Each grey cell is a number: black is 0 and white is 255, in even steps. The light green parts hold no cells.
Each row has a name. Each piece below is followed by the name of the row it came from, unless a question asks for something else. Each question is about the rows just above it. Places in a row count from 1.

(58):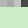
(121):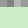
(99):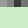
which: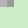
(121)
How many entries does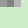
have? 3
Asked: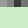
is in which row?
(99)

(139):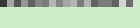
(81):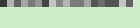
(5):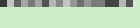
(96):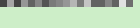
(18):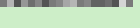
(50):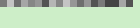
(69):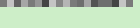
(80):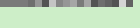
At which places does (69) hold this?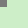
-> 1 5 11 19
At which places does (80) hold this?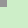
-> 6 10

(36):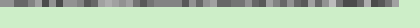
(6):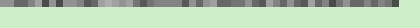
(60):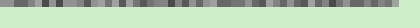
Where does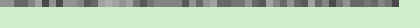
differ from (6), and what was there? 53, [131]
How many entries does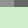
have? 4
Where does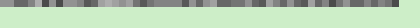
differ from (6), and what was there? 6, [161]
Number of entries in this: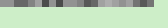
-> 22
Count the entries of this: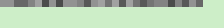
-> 29
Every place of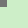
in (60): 16 20 22 34 35 49 56
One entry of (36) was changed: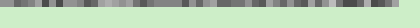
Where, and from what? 4, [103]

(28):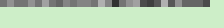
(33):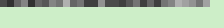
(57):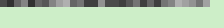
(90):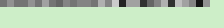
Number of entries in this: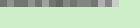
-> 17
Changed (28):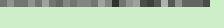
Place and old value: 15, [176]
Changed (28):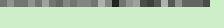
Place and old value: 17, [49]

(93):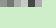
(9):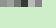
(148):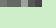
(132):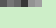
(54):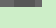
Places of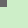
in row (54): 1 2 6
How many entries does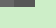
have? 5
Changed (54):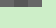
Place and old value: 5, [87]
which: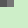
(132)
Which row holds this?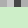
(93)

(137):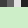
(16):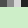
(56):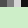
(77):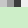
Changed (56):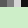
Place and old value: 1, [77]
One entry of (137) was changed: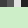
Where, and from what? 2, [102]
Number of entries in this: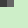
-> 2
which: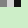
(56)

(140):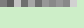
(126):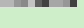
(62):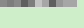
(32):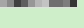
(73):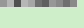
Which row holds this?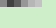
(32)
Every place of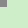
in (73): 9 11

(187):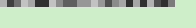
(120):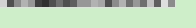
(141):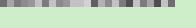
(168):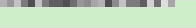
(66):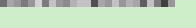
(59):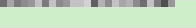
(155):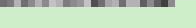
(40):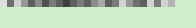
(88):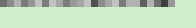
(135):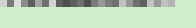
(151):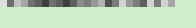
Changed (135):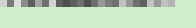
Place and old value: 14, [123]
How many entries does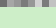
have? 8
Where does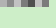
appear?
(141)
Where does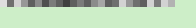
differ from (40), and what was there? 17, [123]
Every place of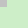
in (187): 4 8 14
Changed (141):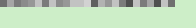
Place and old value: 16, [139]

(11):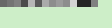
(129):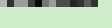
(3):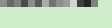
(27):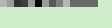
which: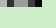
(129)
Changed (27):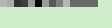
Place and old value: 2, [155]
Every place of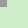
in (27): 2 5 7
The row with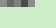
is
(3)

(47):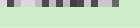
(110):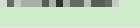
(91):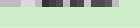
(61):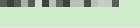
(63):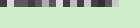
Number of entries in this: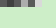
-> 6
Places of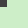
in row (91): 8 11
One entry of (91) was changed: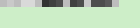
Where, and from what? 2, [189]
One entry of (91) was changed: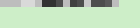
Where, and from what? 8, [64]
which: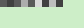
(63)

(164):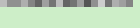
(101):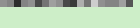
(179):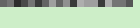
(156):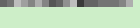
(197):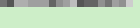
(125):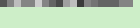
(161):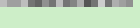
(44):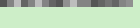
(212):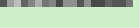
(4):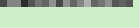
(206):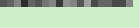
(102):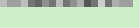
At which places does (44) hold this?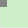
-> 2 5 7 12 13 18
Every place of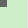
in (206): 2 5 15 16
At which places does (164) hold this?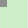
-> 2 3 14
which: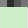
(4)

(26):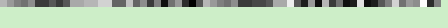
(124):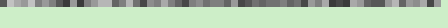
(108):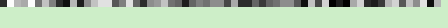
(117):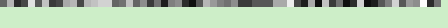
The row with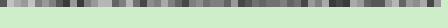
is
(124)
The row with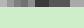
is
(117)
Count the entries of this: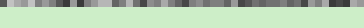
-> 52
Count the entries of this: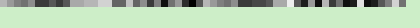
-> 58
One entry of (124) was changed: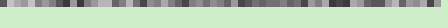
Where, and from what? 31, [127]

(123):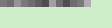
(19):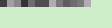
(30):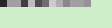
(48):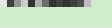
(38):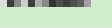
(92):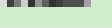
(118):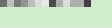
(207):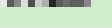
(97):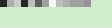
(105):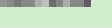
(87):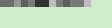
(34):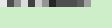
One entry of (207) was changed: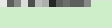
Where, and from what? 6, [204]
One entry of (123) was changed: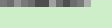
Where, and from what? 6, [94]
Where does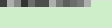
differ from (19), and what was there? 2, [160]
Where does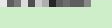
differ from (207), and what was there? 3, [136]
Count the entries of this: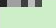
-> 6
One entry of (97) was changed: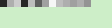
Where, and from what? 12, [160]
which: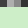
(38)

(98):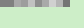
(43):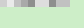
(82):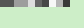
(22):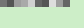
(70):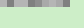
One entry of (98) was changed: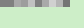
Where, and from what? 6, [142]
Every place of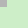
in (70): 1 3 4 8
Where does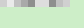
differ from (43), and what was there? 10, [193]

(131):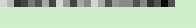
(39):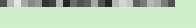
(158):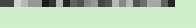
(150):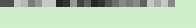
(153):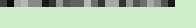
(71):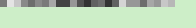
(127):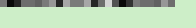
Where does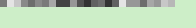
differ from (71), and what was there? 18, [212]
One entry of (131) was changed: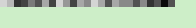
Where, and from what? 17, [151]
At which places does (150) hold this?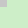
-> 3 7 8 22 24
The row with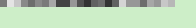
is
(71)
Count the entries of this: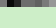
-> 8

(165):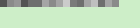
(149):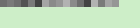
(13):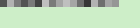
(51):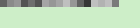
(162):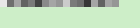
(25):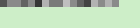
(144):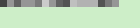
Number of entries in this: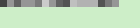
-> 17
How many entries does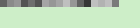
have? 17
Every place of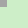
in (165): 7 9 13 16
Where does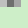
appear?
(165)

